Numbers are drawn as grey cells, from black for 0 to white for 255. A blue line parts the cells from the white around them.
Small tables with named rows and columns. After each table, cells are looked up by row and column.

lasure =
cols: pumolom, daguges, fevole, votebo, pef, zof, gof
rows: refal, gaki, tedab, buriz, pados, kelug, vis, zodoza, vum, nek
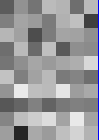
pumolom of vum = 133
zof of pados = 174
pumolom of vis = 148
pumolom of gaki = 127
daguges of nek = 37
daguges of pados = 143
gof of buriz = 139
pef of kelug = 122
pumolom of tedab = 182
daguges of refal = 146
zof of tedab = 162
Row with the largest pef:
vis

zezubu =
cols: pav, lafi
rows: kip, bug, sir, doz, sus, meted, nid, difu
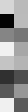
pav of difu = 240
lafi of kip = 186
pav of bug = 4
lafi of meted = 78
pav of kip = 214
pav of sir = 133
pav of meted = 48
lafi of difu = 91
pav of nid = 88
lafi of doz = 167
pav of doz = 241
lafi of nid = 151
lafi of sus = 180
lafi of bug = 187
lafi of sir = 118
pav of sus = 196

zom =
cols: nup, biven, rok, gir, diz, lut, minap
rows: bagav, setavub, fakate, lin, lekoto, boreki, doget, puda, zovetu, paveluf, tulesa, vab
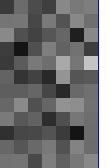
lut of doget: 105
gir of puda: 102
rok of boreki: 66
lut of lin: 114
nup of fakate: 137
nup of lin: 61
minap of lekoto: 196
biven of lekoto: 91
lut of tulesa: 131
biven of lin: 20
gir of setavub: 121
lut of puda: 142
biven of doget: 94
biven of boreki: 52
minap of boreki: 89
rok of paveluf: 72
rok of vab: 73
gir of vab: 126

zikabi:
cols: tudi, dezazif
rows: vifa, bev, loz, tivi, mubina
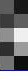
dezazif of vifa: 25
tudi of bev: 59
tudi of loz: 143
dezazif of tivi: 155
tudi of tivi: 46
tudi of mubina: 115
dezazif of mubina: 14
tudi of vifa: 93
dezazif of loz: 239
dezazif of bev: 95

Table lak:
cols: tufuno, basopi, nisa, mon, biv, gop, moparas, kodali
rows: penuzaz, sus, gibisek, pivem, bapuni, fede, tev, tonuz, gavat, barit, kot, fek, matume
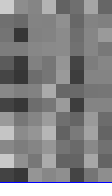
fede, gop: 61
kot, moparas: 137
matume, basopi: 56
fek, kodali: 100
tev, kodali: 118
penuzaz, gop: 111
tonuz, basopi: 55
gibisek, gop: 110
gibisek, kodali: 154
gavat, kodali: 108
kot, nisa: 133
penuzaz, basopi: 141
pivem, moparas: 134

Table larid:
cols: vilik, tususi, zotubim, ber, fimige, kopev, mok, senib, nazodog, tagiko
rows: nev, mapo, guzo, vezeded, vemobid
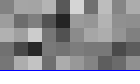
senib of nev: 189
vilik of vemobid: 118
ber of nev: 180
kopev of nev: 213
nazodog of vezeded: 74
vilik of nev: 130
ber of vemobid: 111
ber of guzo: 118
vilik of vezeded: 113
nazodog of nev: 133
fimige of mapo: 36
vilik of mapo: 157
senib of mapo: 179
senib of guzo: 173
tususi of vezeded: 72
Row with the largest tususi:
vemobid

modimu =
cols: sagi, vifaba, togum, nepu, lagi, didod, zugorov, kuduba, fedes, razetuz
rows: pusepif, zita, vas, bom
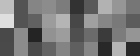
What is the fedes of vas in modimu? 124
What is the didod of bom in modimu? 95
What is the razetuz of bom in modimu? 40
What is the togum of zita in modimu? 97
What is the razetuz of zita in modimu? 92
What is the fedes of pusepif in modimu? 150
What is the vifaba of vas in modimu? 140
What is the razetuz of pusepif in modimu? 118
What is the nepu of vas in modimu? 146
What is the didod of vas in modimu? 79
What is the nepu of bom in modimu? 100
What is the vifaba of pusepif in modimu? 83
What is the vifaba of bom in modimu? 140
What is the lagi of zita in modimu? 181
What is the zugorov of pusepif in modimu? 89
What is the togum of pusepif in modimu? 133
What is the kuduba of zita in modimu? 134
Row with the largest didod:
bom

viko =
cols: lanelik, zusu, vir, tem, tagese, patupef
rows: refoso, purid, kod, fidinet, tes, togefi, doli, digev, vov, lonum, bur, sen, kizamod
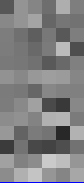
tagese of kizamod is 133
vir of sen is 140
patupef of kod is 126
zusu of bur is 115
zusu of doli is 120
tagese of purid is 118
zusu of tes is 119
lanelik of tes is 121
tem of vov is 177
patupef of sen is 150
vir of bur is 72
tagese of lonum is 40
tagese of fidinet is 187
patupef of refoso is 126
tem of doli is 135
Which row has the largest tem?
sen

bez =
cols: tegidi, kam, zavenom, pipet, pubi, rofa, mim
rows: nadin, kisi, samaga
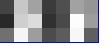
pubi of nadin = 79
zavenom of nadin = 162
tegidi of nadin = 67
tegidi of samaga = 112
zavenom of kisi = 220
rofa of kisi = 253
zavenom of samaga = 157
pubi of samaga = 92
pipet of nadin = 59
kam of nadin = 199
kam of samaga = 245
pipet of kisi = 49

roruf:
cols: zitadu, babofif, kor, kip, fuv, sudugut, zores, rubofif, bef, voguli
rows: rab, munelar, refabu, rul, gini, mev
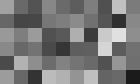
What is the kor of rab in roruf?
83
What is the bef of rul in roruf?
92
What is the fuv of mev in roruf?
177
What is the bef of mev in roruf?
105
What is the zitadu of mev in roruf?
156
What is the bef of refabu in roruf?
224
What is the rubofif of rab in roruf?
80
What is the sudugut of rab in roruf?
93
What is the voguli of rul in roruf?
113
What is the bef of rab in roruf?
192
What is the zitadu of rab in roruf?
162
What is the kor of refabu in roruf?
155
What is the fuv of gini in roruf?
130
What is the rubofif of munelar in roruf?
85
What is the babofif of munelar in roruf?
70
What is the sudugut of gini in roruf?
116

